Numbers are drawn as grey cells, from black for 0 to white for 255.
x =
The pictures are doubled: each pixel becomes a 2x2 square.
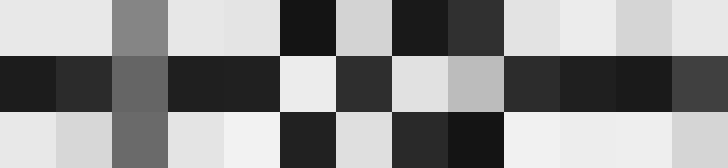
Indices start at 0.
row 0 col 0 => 232
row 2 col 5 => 33
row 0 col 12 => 232
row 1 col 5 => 236
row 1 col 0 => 28
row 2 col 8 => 20
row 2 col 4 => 242
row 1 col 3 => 31
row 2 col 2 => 106
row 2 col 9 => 241
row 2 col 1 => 215
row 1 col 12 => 64

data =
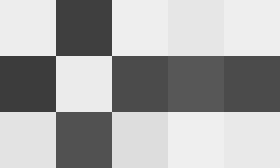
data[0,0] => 237
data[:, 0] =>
[237, 60, 227]
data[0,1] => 63
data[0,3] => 230
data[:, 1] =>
[63, 235, 81]

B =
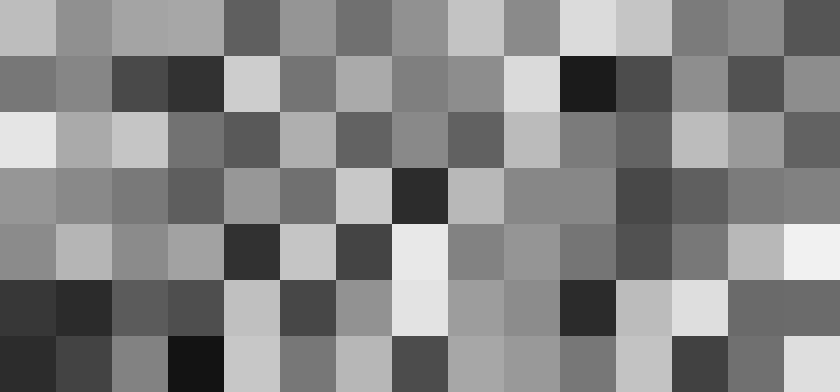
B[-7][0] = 189
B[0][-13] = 164
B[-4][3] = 94
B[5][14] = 107
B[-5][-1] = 98
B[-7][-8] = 145
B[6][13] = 112
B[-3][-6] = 149
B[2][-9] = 98
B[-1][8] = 167
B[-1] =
[44, 67, 130, 19, 199, 119, 183, 76, 167, 153, 119, 195, 65, 112, 222]
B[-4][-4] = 72
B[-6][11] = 76
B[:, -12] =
[167, 50, 114, 94, 162, 78, 19]
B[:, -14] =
[144, 134, 170, 137, 181, 43, 67]
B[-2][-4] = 188
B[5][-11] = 192
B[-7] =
[189, 144, 164, 167, 95, 149, 112, 145, 195, 138, 219, 197, 123, 138, 85]
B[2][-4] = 100
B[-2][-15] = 55
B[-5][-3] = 188
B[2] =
[229, 170, 197, 114, 89, 175, 98, 137, 97, 187, 123, 100, 188, 154, 98]
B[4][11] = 81
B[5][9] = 140
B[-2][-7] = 157
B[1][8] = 141

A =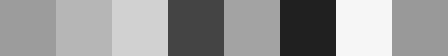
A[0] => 156
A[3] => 68
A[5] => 32

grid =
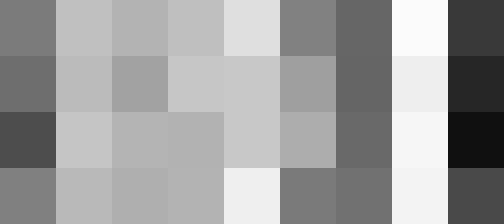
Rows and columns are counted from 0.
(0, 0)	123
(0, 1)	192
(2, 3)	178
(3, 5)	122
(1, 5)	159
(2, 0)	77
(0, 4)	223
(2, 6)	105
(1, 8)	38
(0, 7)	251

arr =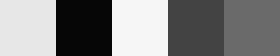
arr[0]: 231
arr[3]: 67

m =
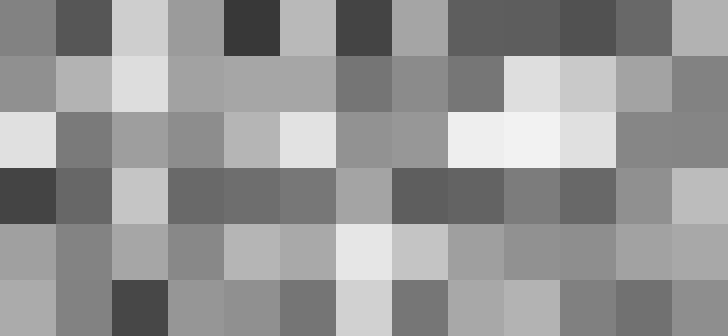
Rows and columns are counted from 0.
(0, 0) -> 130
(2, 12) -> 133
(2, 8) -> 238
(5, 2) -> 71
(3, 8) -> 99
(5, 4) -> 144
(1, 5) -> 166
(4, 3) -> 136
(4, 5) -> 169
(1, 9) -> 222
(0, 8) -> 94
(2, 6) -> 146
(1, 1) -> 179
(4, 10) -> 142
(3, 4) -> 110
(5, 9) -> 179
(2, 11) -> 134
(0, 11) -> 104
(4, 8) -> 159
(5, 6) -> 209
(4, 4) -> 181
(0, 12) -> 178
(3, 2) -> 197
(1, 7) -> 139
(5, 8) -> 168

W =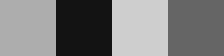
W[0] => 173
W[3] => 101

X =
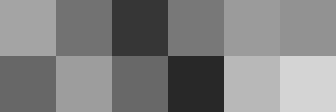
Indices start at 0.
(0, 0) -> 164
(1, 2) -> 104
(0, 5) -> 146

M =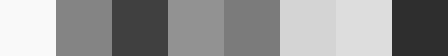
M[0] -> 249

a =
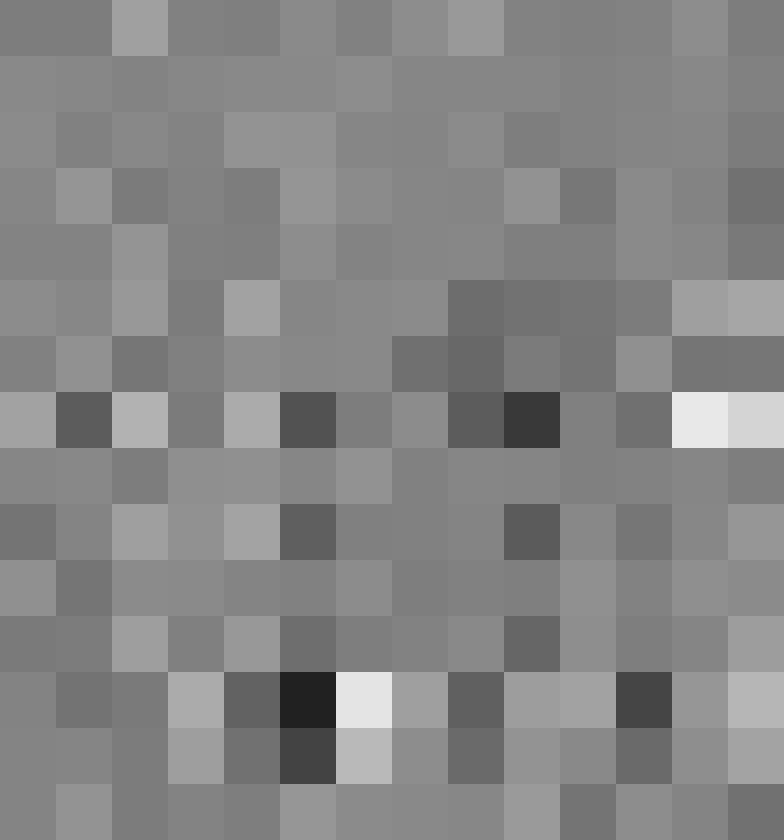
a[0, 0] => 125
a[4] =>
[131, 131, 148, 128, 127, 141, 131, 134, 135, 127, 127, 138, 135, 121]
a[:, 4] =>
[127, 137, 147, 125, 127, 162, 140, 171, 144, 163, 132, 152, 98, 113, 126]
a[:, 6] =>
[129, 141, 134, 139, 131, 137, 137, 125, 146, 128, 140, 126, 228, 185, 139]
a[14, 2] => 124
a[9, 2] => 159
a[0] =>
[125, 125, 160, 129, 127, 138, 129, 141, 153, 130, 128, 130, 141, 125]
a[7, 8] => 92
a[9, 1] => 132
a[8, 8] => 134
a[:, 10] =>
[128, 130, 130, 119, 127, 117, 116, 128, 128, 136, 144, 142, 162, 137, 116]
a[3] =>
[134, 149, 123, 130, 125, 149, 139, 134, 133, 146, 119, 138, 131, 113]
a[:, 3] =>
[129, 135, 131, 130, 128, 124, 128, 123, 143, 145, 138, 128, 171, 158, 131]
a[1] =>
[137, 135, 131, 135, 137, 137, 141, 134, 134, 134, 130, 132, 136, 129]
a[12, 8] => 96
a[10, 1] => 117
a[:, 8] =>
[153, 134, 139, 133, 135, 109, 104, 92, 134, 132, 129, 137, 96, 106, 135]
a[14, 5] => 150
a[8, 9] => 133
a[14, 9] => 154
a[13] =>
[132, 133, 124, 158, 113, 67, 185, 141, 106, 147, 137, 106, 142, 163]
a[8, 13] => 126
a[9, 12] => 135
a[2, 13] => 124
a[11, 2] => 158
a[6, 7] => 112
